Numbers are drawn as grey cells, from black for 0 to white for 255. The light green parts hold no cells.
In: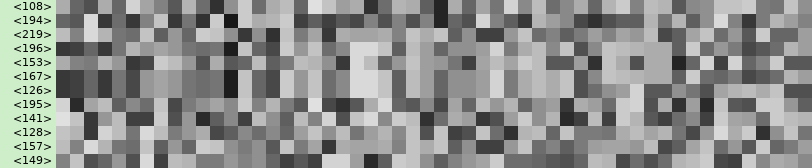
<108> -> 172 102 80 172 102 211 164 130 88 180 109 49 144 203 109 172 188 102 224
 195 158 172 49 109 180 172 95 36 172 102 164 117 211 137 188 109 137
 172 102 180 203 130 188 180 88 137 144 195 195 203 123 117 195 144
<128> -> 195 180 56 211 188 117 217 188 123 151 172 72 95 137 109 137 102 158 195
 144 188 117 158 180 137 195 80 195 64 80 195 109 49 180 188 102 195 123
 123 117 172 188 164 180 117 72 151 217 172 203 49 144 195 117
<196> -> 56 64 102 56 117 180 151 164 151 117 109 117 29 195 102 72 203 151 195
 109 137 217 217 195 95 188 158 102 144 144 158 211 123 172 188 137 195
 80 137 195 188 180 172 172 95 203 109 151 123 72 88 109 180 158
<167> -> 56 64 102 56 117 72 151 164 151 117 109 117 29 195 102 72 203 151 195
 109 137 217 217 195 95 188 158 102 144 144 158 211 123 172 188 172 195
 80 137 195 188 180 172 172 95 203 109 102 123 72 88 109 180 158
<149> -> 130 195 80 102 151 80 217 64 188 180 123 123 151 130 144 102 64 88 64
 211 211 158 42 95 203 195 144 95 130 151 164 203 109 109 102 88 80 102
 188 180 72 109 80 109 180 188 203 72 64 203 137 172 164 137
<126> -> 56 64 102 56 117 72 151 164 151 117 109 117 29 195 102 72 203 151 195
 109 137 217 217 195 95 188 158 102 144 144 158 211 123 172 188 172 195
 80 109 144 158 211 88 88 144 117 80 164 180 188 172 195 80 80

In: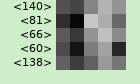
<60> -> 76 20 124 161 39
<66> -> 90 55 147 191 139
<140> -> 82 68 132 179 147

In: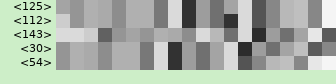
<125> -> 164 149 176 170 141 176 176 120 218 50 157 112 164 218 84 135 184 191
 135 245
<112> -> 205 149 176 170 141 176 176 120 218 50 157 112 50 218 84 135 184 191 135
 245

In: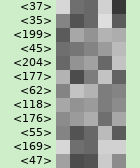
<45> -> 111 118 132 155 187
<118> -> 167 147 155 125 140

